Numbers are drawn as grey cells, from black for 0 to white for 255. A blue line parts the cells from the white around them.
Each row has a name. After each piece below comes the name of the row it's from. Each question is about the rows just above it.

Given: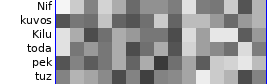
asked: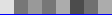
toda
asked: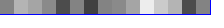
tuz
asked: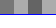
pek
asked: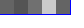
kuvos
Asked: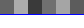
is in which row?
pek

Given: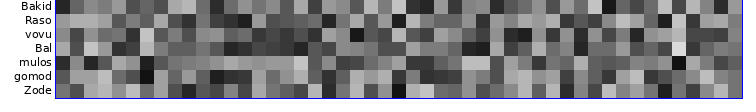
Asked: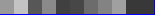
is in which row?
mulos
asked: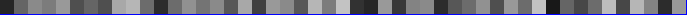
Bakid
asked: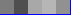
gomod

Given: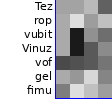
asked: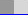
gel
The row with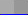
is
gel
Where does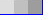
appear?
fimu

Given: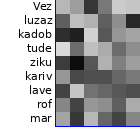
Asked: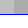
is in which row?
tude
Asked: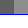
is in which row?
luzaz

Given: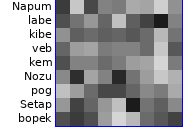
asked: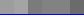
veb
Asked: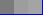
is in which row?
kem
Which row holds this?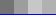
Nozu
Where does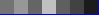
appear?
labe

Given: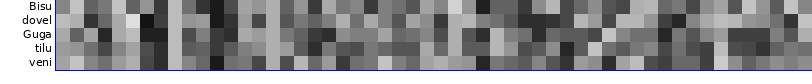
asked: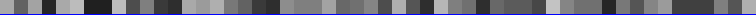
Guga
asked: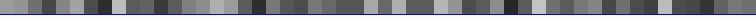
tilu
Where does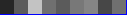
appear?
tilu
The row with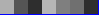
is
Guga

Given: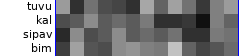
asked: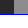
sipav
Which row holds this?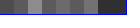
sipav
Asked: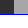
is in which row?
tuvu
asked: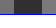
sipav
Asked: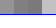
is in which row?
bim

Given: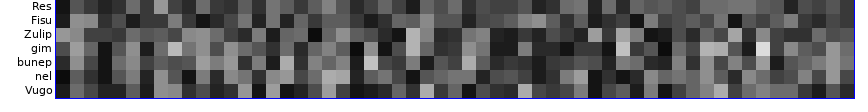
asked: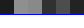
Vugo
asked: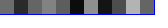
gim

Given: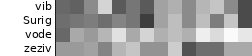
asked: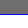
zeziv
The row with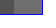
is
zeziv

